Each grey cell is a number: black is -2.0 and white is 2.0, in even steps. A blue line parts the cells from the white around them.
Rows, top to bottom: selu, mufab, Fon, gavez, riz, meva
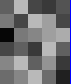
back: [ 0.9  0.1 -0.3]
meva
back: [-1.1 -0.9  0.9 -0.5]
selu
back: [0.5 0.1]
Fon
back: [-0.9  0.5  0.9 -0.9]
mufab
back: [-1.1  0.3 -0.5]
riz
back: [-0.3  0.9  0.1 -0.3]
meva
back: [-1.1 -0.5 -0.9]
gavez

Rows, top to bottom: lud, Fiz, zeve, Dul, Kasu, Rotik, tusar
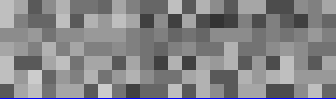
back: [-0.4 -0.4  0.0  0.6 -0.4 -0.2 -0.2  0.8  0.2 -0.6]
lud
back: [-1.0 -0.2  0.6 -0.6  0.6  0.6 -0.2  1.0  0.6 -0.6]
Kasu
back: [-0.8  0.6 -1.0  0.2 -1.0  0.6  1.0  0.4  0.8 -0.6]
Fiz
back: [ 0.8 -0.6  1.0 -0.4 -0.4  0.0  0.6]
lud
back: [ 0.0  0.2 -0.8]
lud
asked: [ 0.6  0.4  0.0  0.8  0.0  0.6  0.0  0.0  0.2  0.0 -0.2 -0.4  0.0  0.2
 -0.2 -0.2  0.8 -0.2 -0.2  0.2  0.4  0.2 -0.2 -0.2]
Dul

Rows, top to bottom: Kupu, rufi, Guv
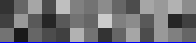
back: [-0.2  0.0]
Kupu
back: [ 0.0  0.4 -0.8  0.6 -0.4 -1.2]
Guv
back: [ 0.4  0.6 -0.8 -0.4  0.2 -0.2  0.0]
Kupu
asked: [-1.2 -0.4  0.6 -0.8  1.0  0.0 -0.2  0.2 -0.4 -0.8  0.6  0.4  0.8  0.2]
Kupu
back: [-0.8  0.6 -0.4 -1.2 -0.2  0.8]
Guv
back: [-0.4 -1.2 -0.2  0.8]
Guv

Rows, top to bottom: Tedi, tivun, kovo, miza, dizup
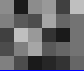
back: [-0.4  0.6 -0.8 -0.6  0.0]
tivun
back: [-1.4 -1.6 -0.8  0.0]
dizup

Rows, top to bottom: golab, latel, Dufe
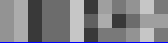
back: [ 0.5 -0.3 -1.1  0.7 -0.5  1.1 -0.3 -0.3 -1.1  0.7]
latel
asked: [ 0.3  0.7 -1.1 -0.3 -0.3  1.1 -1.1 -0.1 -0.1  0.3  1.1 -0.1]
Dufe

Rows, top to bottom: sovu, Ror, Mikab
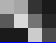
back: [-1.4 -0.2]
Ror
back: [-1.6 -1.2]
sovu
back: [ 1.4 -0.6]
Ror
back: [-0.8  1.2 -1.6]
Mikab

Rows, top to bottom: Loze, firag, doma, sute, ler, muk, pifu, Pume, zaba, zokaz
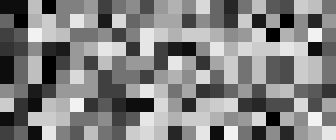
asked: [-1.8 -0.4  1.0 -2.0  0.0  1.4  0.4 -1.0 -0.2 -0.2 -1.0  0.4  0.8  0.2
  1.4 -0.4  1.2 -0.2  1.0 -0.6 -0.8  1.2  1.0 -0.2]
muk
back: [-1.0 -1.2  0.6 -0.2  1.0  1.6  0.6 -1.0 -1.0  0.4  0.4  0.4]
pifu
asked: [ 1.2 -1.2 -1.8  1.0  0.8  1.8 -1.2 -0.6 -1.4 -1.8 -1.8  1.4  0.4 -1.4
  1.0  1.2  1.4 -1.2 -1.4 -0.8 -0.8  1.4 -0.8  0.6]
Pume
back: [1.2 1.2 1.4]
sute
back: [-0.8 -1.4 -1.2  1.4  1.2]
Pume

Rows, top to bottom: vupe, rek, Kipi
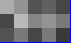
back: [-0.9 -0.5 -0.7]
vupe
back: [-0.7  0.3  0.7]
vupe
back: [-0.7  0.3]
vupe

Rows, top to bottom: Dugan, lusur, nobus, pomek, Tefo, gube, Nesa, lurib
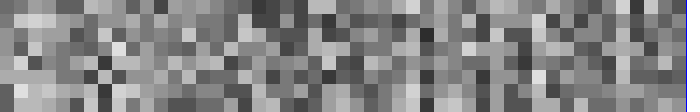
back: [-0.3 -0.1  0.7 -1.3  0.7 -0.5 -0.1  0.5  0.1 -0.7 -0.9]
nobus
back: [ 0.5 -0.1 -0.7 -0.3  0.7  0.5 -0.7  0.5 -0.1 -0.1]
Nesa
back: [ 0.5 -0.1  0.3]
Tefo
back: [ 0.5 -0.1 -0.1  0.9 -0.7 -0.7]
Nesa
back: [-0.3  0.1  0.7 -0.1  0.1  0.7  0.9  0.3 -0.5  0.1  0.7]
Dugan

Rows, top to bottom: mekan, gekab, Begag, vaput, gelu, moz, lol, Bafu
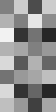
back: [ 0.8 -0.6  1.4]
gelu
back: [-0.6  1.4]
gelu

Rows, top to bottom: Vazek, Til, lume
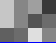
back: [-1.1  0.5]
Vazek
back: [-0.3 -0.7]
Til
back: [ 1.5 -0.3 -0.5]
lume

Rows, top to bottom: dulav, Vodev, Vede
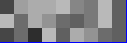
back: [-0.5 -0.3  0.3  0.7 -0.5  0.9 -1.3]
Vede
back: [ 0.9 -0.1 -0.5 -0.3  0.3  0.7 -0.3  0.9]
Vodev
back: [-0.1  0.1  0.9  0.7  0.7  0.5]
dulav
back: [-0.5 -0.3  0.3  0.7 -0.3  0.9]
Vodev
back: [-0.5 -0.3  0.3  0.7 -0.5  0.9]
Vede
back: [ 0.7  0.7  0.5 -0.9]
dulav

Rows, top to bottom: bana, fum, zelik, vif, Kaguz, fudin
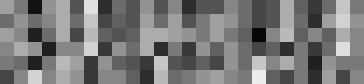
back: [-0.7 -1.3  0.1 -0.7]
bana
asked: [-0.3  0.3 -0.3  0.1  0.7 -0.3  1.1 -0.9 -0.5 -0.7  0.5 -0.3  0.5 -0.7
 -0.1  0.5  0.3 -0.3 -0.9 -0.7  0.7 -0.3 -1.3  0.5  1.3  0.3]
fum
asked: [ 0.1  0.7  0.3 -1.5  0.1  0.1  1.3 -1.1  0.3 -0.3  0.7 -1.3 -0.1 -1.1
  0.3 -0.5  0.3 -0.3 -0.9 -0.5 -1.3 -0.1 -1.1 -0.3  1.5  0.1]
vif
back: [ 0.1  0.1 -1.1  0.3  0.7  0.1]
fudin
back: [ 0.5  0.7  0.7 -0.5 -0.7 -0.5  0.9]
zelik
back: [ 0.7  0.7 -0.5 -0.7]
zelik
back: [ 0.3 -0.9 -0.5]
Kaguz

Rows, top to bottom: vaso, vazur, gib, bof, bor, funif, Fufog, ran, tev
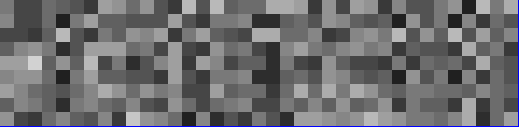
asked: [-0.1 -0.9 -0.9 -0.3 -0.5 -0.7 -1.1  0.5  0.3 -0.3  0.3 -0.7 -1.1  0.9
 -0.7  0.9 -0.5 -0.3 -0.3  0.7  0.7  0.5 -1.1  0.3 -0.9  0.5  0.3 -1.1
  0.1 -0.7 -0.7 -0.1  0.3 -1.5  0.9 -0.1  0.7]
vaso
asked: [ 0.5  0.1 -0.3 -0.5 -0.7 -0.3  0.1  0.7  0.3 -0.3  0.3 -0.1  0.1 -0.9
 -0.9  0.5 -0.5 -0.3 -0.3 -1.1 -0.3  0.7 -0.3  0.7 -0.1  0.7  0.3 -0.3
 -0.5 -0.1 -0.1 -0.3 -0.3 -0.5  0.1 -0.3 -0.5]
Fufog

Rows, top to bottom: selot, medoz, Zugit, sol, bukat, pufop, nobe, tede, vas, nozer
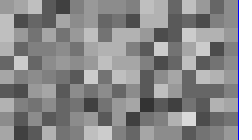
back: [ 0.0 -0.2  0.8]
nozer
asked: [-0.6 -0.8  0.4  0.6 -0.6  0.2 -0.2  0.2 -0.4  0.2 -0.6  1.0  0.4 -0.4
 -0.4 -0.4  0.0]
nobe
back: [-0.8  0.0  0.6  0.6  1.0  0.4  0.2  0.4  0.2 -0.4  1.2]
bukat

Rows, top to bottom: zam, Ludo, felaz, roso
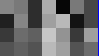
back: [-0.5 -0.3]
felaz
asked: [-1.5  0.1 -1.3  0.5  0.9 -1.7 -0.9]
Ludo
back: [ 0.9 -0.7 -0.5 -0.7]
roso
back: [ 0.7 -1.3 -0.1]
zam
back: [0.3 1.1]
felaz
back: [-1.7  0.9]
Ludo

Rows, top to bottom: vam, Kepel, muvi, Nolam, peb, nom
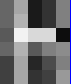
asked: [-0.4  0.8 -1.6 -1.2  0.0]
Kepel
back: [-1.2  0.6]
nom

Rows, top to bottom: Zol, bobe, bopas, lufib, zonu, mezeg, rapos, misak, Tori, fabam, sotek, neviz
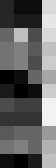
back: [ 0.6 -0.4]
mezeg
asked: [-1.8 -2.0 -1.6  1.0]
neviz
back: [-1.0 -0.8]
misak
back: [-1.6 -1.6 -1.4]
bobe
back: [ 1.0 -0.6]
lufib
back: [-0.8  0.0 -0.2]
zonu

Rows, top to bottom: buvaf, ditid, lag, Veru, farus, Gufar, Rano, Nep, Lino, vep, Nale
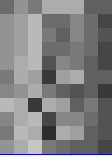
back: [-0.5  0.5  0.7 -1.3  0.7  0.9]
vep
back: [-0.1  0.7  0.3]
Rano
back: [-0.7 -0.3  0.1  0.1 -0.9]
Lino
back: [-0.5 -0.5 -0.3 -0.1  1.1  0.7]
Nale
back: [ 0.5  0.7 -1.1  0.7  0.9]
Nep
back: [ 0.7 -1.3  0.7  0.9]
vep

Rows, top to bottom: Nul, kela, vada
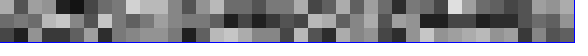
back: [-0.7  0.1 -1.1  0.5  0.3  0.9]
vada
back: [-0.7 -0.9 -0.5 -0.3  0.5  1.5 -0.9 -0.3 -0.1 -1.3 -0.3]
Nul
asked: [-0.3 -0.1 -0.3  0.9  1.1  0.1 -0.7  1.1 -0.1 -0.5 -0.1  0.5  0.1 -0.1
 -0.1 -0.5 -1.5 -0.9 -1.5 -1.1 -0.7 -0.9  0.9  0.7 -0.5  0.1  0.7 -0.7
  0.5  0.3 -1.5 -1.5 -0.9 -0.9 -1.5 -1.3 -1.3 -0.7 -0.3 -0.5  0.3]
kela
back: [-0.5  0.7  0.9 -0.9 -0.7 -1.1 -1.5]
kela
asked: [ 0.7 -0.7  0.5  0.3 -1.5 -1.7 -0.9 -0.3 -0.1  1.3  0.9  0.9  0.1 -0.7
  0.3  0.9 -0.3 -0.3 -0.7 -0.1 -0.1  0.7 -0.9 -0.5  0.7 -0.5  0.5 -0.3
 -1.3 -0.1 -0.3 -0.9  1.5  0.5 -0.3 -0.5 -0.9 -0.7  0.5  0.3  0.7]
Nul
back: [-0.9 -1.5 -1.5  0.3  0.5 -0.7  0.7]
kela

